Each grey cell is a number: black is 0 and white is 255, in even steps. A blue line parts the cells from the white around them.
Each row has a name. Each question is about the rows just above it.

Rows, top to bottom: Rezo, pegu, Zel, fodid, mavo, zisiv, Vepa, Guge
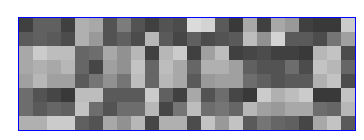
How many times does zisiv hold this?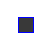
4
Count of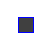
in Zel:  5
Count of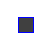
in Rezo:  5
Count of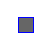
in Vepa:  3
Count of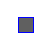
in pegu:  3

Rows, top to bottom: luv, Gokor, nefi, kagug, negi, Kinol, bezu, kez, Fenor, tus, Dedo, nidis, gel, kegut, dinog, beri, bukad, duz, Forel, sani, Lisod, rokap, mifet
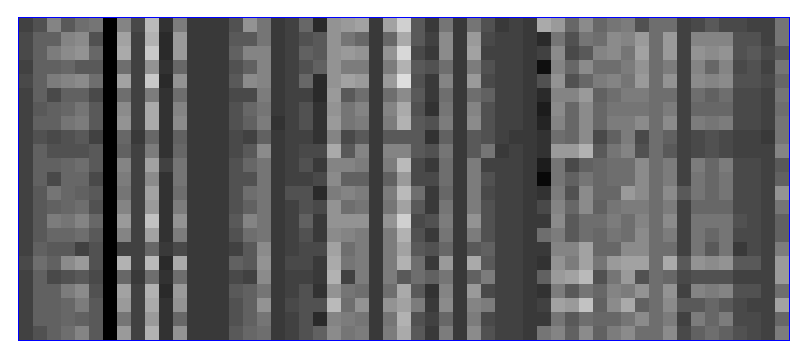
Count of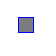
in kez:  9
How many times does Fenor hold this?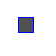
4

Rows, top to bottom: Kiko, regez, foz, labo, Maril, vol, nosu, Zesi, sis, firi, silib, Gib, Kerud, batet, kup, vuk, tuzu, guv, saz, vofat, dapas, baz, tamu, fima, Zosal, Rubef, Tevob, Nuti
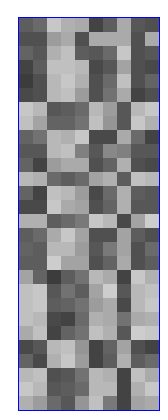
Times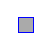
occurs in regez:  5
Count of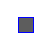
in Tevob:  1
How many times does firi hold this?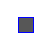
5

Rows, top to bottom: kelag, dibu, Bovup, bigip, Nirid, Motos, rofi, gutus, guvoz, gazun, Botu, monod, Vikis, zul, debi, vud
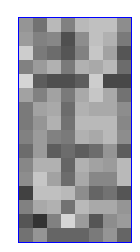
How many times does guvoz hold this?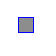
1
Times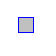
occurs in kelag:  2
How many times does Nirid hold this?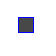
2

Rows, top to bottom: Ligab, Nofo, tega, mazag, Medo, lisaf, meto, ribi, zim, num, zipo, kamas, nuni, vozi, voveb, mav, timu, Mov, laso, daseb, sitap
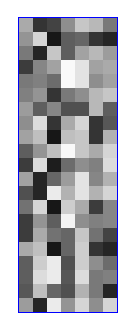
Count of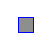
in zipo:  1
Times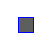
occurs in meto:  2
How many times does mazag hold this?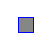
1

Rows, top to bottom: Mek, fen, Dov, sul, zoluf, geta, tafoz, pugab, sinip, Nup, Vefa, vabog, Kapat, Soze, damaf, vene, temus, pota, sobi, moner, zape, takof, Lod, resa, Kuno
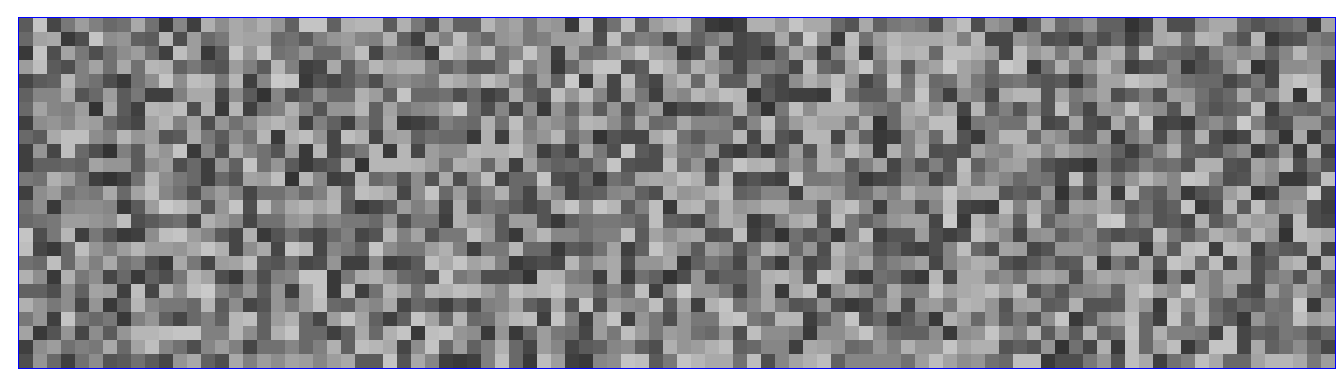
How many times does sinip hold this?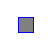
4
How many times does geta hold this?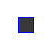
1
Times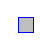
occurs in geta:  3

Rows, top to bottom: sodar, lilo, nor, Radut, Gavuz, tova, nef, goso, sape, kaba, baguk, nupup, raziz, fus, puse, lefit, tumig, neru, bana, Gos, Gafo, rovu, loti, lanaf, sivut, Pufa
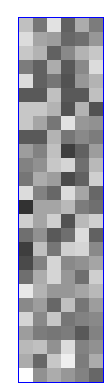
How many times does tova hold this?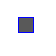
4
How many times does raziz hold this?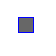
2

